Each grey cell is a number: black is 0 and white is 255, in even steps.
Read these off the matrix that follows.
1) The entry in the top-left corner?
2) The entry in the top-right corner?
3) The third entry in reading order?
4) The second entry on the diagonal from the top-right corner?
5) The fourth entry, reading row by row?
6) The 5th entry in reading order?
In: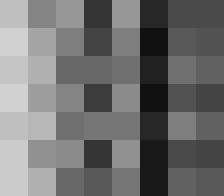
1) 191
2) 74
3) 151
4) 89
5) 53
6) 151

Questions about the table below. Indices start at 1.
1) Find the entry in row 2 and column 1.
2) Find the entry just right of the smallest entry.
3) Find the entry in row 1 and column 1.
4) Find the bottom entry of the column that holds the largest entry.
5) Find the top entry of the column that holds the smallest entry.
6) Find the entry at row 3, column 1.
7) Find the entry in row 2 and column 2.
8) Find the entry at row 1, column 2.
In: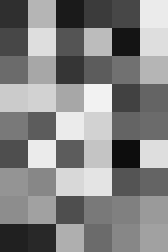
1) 71
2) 222
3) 47
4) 107
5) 71
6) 107
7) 222
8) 181

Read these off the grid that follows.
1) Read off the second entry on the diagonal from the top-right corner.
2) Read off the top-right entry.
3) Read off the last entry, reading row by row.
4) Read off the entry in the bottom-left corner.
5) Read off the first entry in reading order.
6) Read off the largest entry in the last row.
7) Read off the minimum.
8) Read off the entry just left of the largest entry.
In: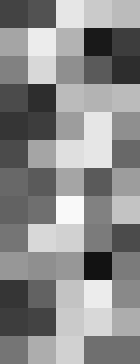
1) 25
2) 187
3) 111
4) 117
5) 67
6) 209
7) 18
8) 111
